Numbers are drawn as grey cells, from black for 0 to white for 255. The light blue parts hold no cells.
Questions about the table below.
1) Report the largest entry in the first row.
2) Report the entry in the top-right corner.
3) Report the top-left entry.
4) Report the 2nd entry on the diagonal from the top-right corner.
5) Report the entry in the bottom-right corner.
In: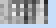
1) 209
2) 39
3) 195
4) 221
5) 112

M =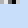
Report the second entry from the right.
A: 4
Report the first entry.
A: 178
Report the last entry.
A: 206

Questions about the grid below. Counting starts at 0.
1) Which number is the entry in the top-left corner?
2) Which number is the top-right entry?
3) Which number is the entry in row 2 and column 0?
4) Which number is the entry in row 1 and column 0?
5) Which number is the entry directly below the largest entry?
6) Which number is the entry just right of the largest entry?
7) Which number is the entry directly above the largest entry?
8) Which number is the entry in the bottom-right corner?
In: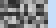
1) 98
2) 110
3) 155
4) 83
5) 141
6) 182
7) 198
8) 155

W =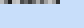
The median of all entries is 118
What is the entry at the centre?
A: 60
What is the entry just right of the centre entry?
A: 106

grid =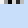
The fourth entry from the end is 4
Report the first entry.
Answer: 243
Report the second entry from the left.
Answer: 156

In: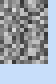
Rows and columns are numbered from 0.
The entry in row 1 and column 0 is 135
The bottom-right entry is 98
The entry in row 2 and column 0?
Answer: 135
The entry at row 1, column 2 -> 123
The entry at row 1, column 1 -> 204
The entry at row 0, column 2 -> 123
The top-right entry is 82
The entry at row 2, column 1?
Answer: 111
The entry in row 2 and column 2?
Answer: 82
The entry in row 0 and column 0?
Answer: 98
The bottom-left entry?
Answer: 82

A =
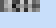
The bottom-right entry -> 145
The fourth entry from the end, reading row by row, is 46
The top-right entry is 133
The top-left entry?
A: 90
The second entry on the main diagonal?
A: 171
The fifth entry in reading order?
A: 60
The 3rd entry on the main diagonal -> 171

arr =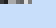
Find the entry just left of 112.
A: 169
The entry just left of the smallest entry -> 59

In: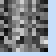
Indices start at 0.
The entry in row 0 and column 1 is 39
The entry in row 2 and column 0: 142
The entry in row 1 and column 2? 111
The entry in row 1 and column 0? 82
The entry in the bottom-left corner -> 111
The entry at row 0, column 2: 82
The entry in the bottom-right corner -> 10
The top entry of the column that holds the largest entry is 26
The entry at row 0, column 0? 168
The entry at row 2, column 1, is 26
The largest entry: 223
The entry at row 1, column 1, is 52
